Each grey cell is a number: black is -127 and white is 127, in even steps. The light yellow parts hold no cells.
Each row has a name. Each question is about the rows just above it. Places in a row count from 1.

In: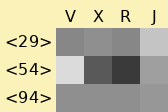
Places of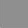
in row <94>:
1 2 3
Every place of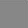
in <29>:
1 3
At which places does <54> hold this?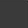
3
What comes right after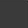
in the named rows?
[31]
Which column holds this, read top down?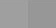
J
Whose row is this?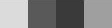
<54>
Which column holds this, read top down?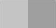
J

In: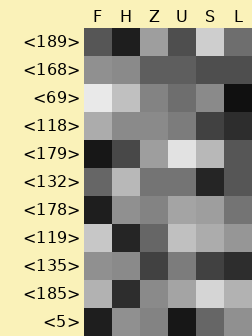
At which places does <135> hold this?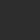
6
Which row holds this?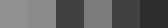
<135>

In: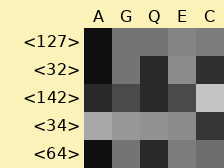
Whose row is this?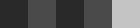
<142>
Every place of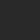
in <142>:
1 3
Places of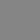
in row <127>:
4
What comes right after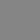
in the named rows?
[-3]
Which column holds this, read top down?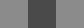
E
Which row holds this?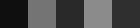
<32>
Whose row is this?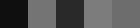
<64>

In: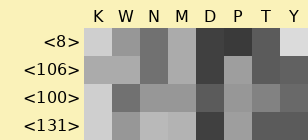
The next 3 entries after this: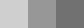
[ 43 -63 -69]
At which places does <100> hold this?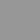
3 4 6
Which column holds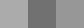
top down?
W
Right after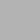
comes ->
[-63]
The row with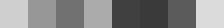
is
<8>
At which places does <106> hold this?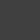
5
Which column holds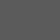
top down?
T

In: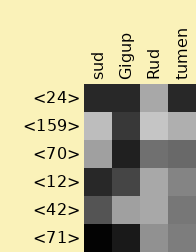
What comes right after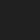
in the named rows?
[-15]
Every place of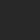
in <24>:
1 2 4
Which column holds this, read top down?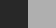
tumen

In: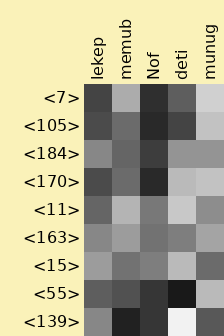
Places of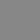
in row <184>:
1
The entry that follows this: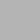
[-7]
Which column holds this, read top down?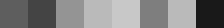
deti

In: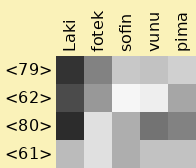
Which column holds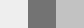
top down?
vunu
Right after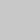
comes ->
[66]
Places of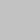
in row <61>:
4 5
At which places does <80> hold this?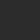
1
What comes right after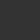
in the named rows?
[2]

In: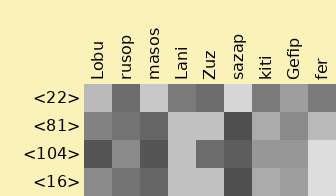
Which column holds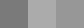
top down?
kiti
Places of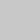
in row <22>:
3
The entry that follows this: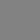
[-12]
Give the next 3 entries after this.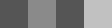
[-19 -34  23]
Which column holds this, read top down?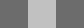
Zuz
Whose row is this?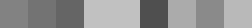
<81>

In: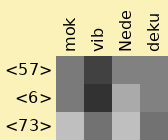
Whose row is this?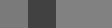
<57>
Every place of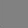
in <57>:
3 4
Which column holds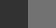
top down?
vib
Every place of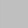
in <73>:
1 3
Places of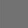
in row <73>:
2 4

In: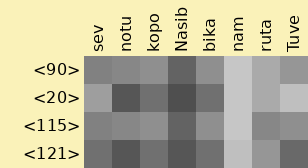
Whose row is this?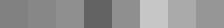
<90>
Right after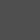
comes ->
[-15]
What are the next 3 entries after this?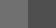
[-15  70  42]
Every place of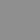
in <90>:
3 5

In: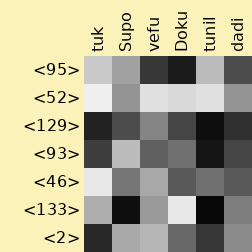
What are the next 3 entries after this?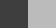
[ -31  -15 -106]
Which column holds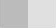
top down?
tunil
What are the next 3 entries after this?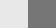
[ 40 -38 -15]
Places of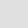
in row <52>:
3 5
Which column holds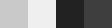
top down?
tuk

